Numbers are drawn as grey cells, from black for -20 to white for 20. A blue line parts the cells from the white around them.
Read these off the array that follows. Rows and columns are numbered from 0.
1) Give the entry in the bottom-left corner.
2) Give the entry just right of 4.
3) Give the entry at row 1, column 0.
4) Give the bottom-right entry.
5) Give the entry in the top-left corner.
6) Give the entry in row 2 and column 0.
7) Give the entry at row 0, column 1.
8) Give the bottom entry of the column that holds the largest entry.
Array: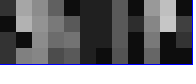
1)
-12
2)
10
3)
-18
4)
-18
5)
-12
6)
-12
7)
6
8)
-18
